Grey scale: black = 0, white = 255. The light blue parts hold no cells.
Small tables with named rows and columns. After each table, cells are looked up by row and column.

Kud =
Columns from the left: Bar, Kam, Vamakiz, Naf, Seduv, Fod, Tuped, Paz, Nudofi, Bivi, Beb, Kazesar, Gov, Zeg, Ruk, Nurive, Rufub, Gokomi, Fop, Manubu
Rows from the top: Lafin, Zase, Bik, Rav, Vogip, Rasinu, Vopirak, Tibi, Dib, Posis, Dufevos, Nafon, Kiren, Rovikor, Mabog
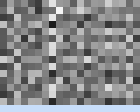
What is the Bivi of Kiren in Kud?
144
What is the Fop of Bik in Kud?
195
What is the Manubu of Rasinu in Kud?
62
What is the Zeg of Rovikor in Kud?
106
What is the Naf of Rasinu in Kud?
54
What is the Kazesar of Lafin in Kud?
185
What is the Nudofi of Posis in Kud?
111
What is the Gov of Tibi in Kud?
62
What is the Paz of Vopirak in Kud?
220
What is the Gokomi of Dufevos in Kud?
89
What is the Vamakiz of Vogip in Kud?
118
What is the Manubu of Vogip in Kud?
157

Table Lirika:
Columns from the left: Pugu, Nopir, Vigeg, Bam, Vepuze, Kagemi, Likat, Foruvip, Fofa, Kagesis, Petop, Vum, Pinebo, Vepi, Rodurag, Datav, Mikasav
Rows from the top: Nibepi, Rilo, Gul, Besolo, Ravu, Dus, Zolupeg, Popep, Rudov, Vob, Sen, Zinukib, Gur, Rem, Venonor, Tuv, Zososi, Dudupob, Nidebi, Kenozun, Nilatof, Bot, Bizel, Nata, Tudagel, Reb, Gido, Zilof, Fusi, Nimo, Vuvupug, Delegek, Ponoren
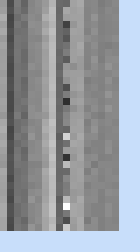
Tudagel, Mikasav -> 132
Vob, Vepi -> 141
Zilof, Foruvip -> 185
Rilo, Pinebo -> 132
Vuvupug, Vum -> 163
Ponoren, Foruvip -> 189
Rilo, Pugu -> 158
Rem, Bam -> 109
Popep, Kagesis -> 125
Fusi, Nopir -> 72
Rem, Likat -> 157
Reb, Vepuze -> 137
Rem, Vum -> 155
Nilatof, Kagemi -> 140
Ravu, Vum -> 160
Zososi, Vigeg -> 122
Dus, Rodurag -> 131
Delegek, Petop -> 158
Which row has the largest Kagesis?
Nimo

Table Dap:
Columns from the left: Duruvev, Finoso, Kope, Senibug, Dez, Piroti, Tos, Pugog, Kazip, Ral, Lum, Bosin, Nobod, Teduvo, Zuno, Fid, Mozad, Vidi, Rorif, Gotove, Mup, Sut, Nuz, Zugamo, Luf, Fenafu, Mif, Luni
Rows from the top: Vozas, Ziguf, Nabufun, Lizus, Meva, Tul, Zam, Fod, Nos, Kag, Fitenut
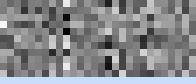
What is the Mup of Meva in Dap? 164
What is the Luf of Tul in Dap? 120
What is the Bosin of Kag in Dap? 101
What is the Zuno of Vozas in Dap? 93
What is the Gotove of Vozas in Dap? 98
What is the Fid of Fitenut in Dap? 136
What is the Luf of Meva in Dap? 145
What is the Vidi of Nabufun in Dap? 176
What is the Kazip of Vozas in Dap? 108
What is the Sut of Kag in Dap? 185
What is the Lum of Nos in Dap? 157
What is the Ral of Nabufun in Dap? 11
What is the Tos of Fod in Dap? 110
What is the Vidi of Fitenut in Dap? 209
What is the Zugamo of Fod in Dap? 153
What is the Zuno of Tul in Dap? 126
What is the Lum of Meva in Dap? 106
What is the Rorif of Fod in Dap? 137

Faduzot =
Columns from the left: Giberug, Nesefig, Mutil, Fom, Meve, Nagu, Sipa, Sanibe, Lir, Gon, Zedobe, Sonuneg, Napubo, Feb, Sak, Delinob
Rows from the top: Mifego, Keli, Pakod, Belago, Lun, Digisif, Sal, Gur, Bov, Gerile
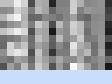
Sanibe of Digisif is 99
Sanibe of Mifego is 36
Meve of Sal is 112
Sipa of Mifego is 167
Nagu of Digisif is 191
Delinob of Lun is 31
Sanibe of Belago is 77
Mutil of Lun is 237
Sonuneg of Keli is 129
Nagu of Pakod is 106
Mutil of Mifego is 238
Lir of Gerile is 155
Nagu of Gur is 195
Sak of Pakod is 139
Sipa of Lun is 163
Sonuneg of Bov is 169
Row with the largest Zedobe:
Gerile

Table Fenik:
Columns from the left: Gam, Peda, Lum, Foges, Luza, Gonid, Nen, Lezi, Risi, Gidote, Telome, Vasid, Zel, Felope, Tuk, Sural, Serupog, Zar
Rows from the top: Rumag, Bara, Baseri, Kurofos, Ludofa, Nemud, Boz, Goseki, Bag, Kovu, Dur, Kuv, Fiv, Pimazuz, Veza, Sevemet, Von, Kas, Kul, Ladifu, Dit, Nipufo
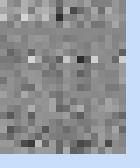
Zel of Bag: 93
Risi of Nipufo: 104
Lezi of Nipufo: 152
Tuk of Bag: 140
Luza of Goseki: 101
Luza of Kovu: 128
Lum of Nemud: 151
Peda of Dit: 153
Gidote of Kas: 137
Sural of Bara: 173
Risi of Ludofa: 139
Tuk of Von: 147
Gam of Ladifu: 126
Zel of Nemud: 136

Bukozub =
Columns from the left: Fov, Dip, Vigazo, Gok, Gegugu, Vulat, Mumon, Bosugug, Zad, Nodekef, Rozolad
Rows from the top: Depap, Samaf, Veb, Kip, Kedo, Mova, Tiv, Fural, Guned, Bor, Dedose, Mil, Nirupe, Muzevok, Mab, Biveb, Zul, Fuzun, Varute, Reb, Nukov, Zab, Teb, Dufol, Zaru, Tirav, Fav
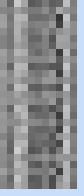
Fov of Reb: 132
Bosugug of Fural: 139
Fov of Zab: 142
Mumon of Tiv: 129
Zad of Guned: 93
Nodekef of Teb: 147
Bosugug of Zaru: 145
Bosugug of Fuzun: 144
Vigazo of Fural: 180
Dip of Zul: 129
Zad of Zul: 60

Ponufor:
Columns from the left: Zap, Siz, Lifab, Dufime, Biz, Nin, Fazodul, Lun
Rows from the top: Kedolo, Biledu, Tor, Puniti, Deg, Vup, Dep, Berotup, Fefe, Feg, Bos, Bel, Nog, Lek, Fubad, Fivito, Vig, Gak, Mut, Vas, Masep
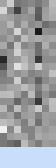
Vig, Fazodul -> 158
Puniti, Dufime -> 171
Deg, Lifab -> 213
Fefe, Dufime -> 181
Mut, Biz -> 131
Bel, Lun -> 153
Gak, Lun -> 147
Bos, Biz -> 131
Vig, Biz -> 162
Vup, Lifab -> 132
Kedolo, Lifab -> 117
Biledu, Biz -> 164
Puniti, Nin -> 149
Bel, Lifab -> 206
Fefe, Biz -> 156

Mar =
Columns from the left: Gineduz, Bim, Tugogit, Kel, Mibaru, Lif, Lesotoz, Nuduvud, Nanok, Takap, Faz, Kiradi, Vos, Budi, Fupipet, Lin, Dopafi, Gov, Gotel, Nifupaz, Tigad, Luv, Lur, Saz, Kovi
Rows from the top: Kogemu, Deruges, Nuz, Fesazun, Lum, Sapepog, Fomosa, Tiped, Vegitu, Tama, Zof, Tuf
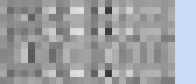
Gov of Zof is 166
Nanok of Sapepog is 170
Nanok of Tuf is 170
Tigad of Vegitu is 137
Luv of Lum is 177
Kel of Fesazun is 140
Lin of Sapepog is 135
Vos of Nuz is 155
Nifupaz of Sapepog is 124

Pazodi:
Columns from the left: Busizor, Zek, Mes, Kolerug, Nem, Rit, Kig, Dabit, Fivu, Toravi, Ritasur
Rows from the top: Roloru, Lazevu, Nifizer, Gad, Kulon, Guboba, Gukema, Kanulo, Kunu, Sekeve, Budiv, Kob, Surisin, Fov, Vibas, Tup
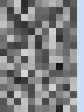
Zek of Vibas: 172
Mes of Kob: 43
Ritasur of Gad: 89
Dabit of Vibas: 159
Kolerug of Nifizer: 203
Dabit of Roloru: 180
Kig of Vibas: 70
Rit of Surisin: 185
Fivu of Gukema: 139
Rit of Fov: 155
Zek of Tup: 103
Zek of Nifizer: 75
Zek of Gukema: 75
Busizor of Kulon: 134

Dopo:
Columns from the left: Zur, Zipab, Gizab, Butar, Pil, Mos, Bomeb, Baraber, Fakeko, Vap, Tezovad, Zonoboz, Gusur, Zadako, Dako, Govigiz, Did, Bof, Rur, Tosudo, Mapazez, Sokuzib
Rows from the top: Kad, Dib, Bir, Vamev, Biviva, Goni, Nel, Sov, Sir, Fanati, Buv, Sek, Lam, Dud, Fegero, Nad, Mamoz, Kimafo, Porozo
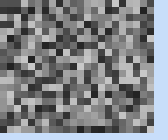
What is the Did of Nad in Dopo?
142
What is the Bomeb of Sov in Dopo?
129
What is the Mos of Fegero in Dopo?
167
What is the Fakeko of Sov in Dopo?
41
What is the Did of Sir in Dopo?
106
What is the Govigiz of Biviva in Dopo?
40
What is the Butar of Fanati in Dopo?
139
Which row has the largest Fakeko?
Nad

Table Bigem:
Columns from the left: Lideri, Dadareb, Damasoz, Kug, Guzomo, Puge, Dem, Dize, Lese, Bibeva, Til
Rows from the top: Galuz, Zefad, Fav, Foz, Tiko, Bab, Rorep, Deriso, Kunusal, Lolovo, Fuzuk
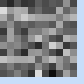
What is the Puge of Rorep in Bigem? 44
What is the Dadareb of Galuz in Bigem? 40
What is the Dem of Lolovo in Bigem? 101
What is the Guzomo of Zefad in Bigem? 84
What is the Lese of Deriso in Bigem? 46
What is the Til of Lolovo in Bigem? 83
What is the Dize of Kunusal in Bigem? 190
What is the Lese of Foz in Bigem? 168
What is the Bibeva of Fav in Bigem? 159
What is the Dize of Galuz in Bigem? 90
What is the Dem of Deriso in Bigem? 122
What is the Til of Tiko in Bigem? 98
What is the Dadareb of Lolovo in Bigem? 124

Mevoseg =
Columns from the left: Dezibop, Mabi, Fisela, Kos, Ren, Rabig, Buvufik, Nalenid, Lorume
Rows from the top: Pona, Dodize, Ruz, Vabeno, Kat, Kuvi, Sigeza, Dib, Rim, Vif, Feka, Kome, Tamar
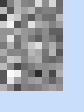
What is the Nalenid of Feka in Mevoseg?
74
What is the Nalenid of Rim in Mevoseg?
102
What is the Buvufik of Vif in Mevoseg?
140
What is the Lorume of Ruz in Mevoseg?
180
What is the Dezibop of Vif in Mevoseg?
187
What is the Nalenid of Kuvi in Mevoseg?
119

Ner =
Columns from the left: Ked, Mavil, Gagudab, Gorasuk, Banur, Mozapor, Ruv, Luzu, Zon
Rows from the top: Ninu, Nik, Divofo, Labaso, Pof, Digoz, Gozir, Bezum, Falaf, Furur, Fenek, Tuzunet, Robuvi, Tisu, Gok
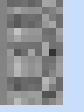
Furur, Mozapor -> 154
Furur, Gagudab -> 185
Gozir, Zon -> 116
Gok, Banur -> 142
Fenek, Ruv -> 107
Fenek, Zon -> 154
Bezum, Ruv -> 166
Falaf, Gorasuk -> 150
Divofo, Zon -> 109
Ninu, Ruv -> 166
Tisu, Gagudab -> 155
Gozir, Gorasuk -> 116
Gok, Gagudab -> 184
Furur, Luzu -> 121
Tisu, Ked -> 131
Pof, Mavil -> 153
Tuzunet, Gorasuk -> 106
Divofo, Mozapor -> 107
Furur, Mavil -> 149
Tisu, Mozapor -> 156

